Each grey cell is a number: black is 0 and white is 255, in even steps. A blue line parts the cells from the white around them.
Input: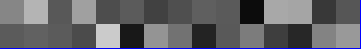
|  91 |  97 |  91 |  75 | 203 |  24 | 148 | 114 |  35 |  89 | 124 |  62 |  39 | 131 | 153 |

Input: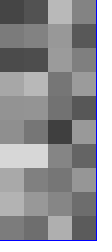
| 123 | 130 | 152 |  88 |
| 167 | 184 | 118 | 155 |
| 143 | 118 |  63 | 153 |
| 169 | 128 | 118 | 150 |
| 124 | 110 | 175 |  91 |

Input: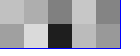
| 160 | 218 |  30 | 187 | 153 |

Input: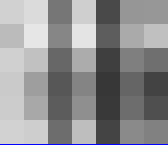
| 187 | 230 | 134 | 228 |  93 | 170 | 192 |
| 202 | 158 |  87 | 132 |  55 | 101 |  67 |
| 210 | 206 | 109 | 190 |  68 | 138 | 129 |

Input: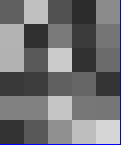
| 179 |  48 | 122 |  59 | 117 |
|  57 |  61 |  96 | 102 |  52 |
|  51 |  88 | 144 | 190 | 214 |

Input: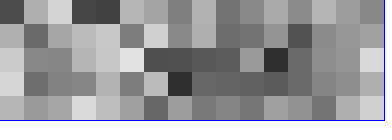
| 176 | 106 | 165 | 186 | 200 | 125 | 208 | 137 | 175 | 109 | 115 | 148 |  82 | 138 | 150 | 161 |
| 213 | 110 | 130 | 134 | 179 | 125 | 186 |  47 | 102 |  99 |  97 |  90 | 105 | 132 | 142 | 174 |

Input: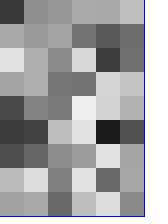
| 170 | 155 | 163 | 114 |  88 | 110 |
| 163 | 175 | 119 | 114 | 213 | 197 |
|  58 |  67 | 189 | 226 |  27 |  82 |
| 187 | 219 | 128 | 225 | 106 | 168 |

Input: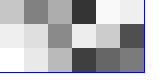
| 240 | 223 | 138 | 237 | 203 |  78 |

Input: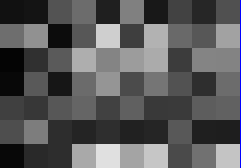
| 110 | 145 |  12 |  87 | 207 |  62 | 178 | 105 |  87 | 162 |
|   8 |  89 |  22 | 107 | 149 |  75 | 117 |  82 |  46 | 108 |
|  78 | 125 |  45 |  36 |  46 |  33 |  37 |  88 |  31 |  30 |
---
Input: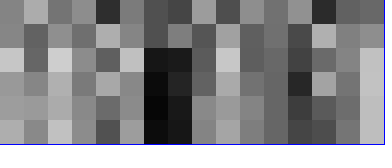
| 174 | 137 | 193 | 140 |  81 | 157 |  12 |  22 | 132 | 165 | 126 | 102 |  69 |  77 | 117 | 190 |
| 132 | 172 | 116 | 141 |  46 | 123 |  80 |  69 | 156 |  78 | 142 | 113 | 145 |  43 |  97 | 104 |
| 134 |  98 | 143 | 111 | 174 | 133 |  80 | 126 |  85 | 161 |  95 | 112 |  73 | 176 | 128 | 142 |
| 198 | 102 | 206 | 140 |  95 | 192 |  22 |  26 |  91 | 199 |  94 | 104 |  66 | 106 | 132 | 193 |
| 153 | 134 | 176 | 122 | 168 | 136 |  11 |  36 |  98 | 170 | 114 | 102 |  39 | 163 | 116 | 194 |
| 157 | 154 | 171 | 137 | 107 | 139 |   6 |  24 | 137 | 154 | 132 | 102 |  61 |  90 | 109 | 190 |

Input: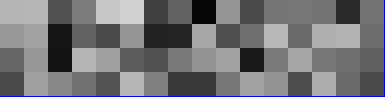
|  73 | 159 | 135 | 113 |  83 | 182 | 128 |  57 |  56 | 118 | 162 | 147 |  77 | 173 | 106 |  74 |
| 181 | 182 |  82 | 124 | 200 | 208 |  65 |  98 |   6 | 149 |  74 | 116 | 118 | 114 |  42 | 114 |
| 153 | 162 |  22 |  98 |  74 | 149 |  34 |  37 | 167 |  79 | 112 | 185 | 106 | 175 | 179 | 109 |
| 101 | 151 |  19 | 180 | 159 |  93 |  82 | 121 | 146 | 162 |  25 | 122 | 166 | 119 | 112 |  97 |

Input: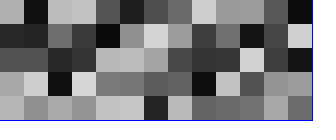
| 181 | 143 | 169 | 147 | 194 | 197 |  37 | 185 | 100 | 107 | 115 | 167 | 109 |
| 175 |  17 | 187 | 194 |  84 |  30 |  79 | 106 | 206 | 154 | 156 |  88 |  12 |
|  41 |  36 | 110 |  59 |  11 | 143 | 211 | 156 |  63 | 112 |  20 |  70 | 208 |
|  82 |  82 |  40 |  53 | 184 | 188 | 164 |  73 |  53 |  54 | 210 |  63 |  20 |
| 167 | 206 |  16 | 213 | 123 | 118 |  92 |  99 |  15 | 194 |  82 | 147 | 155 |

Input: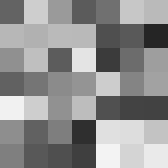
| 127 |  88 |  79 |  63 | 243 | 212 | 234 |
|  99 | 206 | 154 |  91 | 112 | 199 | 186 |
| 183 | 177 | 186 | 185 |  79 |  89 |  37 |
| 144 | 191 |  92 | 228 |  59 | 108 | 158 |
|  97 | 117 | 139 | 148 | 205 | 132 | 162 |
| 241 | 206 | 145 | 189 |  80 |  67 |  66 |
| 142 |  97 | 126 |  47 | 224 | 221 | 195 |

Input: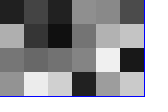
| 147 | 236 | 208 |  33 | 157 | 202 |
|  32 |  68 |  33 | 143 | 137 |  75 |
| 175 |  53 |  16 | 116 | 178 | 196 |
| 118 | 104 | 114 | 132 | 240 |  24 |

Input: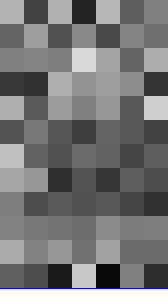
|  97 |  78 |  26 | 200 |   8 | 129 |  45 |
| 178 |  66 | 176 |  35 | 183 |  94 | 129 |
| 100 | 157 |  82 | 136 |  72 | 133 | 112 |
| 127 | 133 | 126 | 218 | 165 | 101 | 172 |
|  56 |  50 | 175 | 148 | 157 | 140 |  51 |
| 174 |  90 | 156 | 128 | 152 |  87 | 206 |
|  83 | 120 |  86 |  62 | 101 |  87 |  66 |
| 191 |  99 |  81 | 107 |  99 |  68 |  94 |
| 166 | 152 |  48 |  84 |  53 |  95 |  78 |
| 125 |  77 |  90 |  82 |  88 |  68 |  50 |
| 131 | 120 | 115 | 108 | 138 | 124 | 125 |
| 171 | 130 | 151 | 113 | 161 | 107 | 106 |

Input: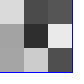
| 165 | 204 |  79 |
| 218 |  75 |  85 |
| 163 |  46 | 234 |
